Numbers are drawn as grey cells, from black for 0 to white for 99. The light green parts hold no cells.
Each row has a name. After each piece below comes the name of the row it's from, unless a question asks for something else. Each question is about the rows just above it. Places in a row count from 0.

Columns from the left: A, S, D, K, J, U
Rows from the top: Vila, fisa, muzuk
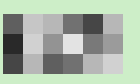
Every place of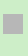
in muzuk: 1 4
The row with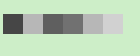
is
muzuk
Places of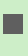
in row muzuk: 2
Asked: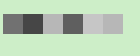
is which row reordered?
Vila

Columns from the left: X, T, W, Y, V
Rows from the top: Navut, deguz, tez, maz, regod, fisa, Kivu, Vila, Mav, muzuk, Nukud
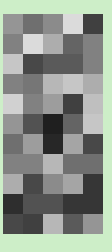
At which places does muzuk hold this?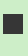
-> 3 4
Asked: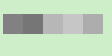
maz
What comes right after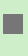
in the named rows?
[71]

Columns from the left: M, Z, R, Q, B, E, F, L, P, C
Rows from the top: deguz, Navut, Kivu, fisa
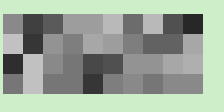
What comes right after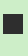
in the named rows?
[75]
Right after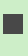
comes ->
[31]
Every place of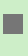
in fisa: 0 2 3 7
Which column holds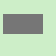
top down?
Q
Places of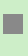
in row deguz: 0

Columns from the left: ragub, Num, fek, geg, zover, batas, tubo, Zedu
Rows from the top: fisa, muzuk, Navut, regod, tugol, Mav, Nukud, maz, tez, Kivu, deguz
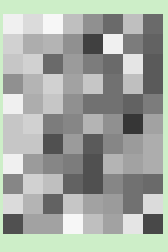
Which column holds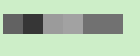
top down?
tubo
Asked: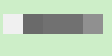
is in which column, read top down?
batas

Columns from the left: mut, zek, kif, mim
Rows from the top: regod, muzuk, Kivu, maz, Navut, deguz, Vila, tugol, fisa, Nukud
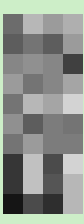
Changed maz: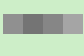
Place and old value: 0, [60]
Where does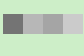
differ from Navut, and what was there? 3, [82]
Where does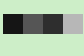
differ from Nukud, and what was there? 1, [29]
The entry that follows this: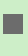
[71]
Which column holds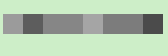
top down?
kif

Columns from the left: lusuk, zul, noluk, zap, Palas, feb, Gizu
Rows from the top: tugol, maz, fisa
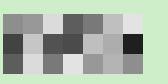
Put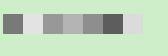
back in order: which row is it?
fisa
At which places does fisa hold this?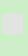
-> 3
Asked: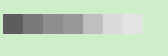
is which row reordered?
tugol

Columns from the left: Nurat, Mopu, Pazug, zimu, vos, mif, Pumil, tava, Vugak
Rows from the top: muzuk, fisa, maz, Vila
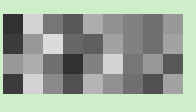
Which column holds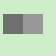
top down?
tava
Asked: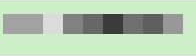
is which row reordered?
fisa
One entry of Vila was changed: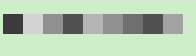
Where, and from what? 2, [53]
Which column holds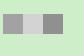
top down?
mif
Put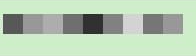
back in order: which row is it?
maz
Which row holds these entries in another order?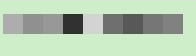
muzuk

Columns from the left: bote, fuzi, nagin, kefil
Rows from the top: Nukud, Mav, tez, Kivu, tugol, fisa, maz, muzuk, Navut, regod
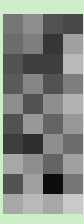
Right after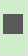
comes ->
[52]
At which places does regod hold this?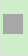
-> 0 2
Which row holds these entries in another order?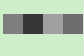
Mav
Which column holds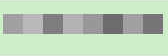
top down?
kefil
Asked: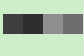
maz
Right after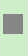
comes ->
[32]
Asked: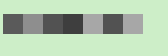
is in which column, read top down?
bote

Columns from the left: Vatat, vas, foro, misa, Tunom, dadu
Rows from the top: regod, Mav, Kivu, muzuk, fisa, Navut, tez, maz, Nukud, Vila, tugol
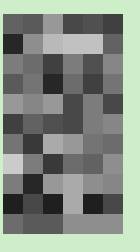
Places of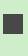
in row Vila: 1 5
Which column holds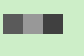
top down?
Vatat
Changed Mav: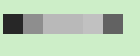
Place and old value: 3, [75]
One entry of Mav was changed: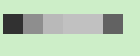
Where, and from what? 0, [15]
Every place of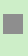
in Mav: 1
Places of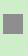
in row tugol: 3 4 5
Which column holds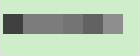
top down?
Tunom

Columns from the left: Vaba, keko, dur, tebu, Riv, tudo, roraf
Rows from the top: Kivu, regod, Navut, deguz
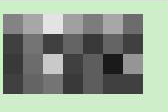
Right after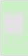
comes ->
[62]
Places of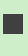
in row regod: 0 2 6
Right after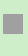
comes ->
[48]
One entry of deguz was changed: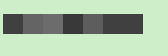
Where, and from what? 2, [45]
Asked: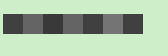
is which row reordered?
regod

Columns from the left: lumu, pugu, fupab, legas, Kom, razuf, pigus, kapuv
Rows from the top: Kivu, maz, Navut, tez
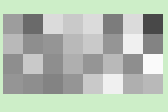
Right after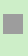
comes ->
[41]
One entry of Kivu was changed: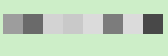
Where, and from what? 2, [85]
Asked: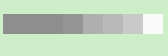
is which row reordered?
Navut
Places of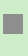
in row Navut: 0 2 6
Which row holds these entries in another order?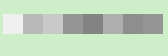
tez

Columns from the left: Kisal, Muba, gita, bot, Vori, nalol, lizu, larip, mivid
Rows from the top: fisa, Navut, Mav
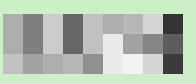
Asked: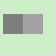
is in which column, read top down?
Muba
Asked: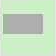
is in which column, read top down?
Kisal
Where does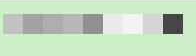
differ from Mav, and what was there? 8, [23]
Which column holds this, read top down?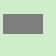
Muba
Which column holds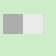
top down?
nalol
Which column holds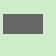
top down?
bot
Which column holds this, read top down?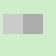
gita

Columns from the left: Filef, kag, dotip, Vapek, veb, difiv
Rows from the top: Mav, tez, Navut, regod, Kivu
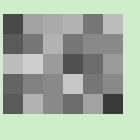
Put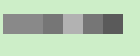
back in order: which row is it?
tez
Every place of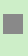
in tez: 4 5
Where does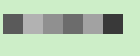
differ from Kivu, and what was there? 2, [53]

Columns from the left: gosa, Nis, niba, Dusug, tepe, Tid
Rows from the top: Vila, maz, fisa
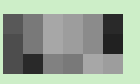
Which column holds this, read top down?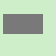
Nis
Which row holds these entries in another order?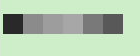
Vila
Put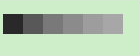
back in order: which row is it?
Vila
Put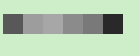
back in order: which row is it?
Vila
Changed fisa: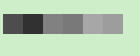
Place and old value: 1, [16]
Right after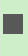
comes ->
[47]
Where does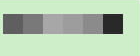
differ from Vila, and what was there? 0, [34]

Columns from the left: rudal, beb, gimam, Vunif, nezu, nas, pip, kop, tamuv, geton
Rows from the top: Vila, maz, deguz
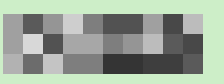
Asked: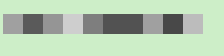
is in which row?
Vila
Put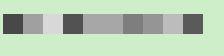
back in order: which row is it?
maz
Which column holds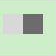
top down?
beb
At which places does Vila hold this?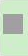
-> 0 7
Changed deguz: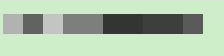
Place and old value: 1, [42]

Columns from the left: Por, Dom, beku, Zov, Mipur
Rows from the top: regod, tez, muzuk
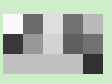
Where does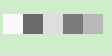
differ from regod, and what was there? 3, [44]
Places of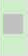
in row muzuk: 0 1 2 3
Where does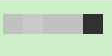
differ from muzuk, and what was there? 1, [75]
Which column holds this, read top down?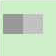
Dom
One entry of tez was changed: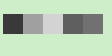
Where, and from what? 1, [59]
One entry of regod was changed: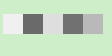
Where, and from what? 0, [97]

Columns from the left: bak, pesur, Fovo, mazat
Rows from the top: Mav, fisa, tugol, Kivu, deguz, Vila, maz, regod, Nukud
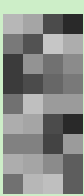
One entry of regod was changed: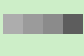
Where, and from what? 1, [64]
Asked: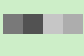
fisa
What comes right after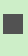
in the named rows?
[77]
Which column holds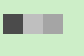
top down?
pesur
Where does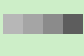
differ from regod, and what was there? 0, [67]
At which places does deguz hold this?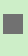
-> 0
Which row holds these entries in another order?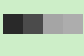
Vila

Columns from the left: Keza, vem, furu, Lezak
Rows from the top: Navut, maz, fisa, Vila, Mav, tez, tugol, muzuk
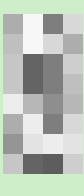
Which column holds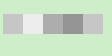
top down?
Keza
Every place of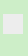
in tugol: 2

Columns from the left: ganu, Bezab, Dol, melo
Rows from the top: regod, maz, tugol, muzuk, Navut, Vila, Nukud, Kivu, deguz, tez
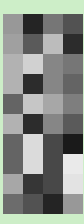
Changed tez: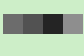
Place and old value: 3, [59]
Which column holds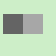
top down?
ganu
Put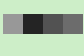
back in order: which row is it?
tez
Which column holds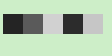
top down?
Bezab

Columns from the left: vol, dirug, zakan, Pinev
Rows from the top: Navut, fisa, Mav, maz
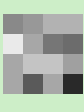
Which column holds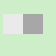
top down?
vol
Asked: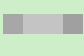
Mav
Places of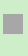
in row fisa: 1
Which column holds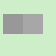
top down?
dirug
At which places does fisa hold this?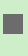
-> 3
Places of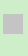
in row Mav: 1 2
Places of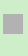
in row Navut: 2 3

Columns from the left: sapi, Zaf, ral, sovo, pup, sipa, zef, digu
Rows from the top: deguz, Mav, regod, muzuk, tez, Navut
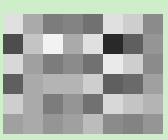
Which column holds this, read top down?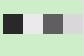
sipa
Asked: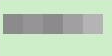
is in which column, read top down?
digu

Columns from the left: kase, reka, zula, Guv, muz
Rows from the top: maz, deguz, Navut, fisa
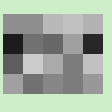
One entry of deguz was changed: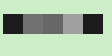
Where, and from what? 4, [15]
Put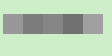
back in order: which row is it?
fisa

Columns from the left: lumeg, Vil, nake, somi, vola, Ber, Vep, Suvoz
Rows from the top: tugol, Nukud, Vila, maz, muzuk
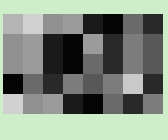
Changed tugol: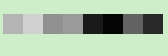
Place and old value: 6, [41]
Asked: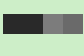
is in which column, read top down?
Ber
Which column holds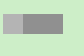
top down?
lumeg

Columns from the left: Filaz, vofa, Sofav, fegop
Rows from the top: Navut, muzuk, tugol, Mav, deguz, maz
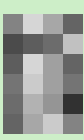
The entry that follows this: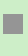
[19]
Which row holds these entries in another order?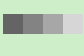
Navut
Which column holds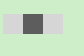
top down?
vofa
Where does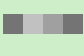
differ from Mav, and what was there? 1, [79]
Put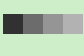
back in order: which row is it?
deguz

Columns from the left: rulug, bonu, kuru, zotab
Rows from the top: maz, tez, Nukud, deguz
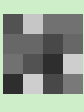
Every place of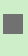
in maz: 2 3
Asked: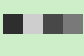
deguz
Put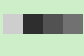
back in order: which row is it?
Nukud
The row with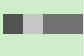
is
maz
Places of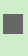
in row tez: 0 1 3
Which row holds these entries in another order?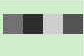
Nukud
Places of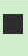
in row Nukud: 2

